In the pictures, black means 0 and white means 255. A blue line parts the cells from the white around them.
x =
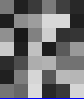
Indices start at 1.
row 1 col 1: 122
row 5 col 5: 115
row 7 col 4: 40
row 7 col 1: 117
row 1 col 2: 32
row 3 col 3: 129
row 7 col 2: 103
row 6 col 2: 126
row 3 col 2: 24
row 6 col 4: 88

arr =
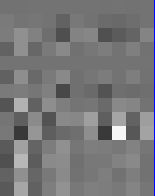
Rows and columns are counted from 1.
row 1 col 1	114
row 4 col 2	144
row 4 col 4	122
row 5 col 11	115
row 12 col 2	184
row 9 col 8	95
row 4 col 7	119
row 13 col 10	126
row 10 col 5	106
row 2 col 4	115
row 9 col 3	139
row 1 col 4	115
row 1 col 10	114
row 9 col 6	135
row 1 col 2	114
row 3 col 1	124
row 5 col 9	115
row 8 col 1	84
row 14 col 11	118
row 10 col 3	150
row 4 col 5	137
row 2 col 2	116
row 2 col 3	118
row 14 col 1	89
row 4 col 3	103
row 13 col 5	138
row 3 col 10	100
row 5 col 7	115
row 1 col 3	115
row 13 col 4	121
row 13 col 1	98
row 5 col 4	115
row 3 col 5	79
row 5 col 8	115
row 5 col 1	115
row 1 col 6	115
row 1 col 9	115

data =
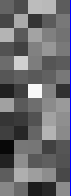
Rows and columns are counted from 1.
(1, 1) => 100
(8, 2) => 90
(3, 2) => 89
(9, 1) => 53
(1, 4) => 185
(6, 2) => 97
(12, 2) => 143
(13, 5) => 72
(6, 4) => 97
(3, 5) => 114
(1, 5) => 92
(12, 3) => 88
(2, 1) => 70
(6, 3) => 89
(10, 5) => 138
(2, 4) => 91
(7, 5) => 49
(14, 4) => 39
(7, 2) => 63
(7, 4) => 130
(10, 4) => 180
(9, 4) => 162
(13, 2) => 175
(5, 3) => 125

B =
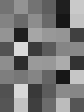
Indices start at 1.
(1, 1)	115
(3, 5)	149
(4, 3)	58
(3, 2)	30
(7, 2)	216
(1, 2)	147
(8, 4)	108
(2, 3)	141
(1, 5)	31
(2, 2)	106
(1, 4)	94
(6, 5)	23

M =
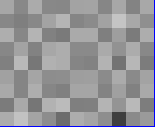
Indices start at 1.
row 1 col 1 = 166
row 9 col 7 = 164
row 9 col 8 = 142
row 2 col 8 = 162
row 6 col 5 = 142
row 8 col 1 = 123
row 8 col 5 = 187
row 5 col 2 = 185
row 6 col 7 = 159
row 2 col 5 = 181
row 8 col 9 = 148
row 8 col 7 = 128
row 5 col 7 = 130
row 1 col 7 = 164
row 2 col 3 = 136
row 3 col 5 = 122
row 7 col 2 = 133
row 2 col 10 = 168
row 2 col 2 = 127
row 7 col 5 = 128
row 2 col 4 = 163
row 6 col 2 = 133
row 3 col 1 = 174
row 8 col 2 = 169
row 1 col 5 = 135
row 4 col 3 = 130
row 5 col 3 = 119

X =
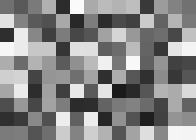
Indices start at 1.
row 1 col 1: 112
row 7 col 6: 232
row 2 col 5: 169
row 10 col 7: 207
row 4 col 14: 244
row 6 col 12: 140
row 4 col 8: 95
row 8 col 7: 45
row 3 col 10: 152
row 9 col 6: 97
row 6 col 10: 87
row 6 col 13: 55
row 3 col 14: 193
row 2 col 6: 40
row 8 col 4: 163
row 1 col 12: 156
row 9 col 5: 237
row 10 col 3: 84
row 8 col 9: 122
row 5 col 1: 173
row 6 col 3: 68
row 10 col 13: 245
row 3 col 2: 235
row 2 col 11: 203
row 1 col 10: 190
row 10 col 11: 222
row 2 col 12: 99
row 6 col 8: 47
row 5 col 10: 248
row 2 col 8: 44
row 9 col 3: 137
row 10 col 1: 123
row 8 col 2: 152
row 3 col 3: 135
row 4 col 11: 100
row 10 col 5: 204
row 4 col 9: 108
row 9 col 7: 236

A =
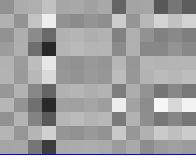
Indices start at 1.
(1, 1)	146
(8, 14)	243
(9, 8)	184
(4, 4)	40
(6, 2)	154
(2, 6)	139
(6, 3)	184
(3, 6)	181
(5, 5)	149
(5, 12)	179
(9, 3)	131
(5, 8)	149
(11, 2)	166
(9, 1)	145
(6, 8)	150
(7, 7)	174
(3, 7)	174
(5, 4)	231
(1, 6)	168
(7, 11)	147
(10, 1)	181
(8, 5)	161
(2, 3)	195
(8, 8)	158
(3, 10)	175
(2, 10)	149
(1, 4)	193
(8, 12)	246
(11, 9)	156
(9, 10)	178
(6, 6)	147
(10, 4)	208
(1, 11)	165
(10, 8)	147
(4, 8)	181
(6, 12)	187
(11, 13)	160
